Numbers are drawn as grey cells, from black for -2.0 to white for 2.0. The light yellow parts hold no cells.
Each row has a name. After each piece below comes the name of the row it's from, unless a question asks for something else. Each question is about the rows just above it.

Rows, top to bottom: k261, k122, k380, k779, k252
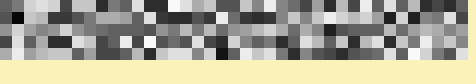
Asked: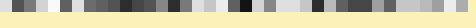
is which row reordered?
k252
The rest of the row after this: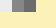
[-0.9  0.5 -1.3  0.9 -0.9  1.7 -0.5  1.5 -0.5  0.9 -1.3 -0.9 -1.3 -0.5]
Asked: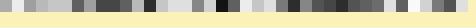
k252
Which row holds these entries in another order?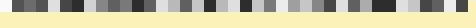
k779

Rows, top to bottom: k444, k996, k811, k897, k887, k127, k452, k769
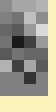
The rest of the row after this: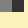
[0.0]
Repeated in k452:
[0.0]
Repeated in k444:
[0.6]
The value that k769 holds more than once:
[0.0]

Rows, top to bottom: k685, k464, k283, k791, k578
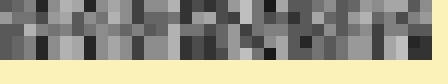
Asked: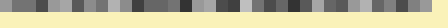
k464
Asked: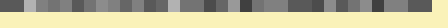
k283
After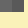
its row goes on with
[ 0.4  0.8 -0.4  0.0 -0.8  0.0  0.4]

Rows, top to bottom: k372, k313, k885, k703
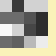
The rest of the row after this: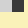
[1.3 1.3]
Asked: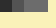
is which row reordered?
k313
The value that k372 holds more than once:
[1.3]
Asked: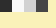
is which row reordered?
k885
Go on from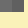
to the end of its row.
[0.9 1.7]

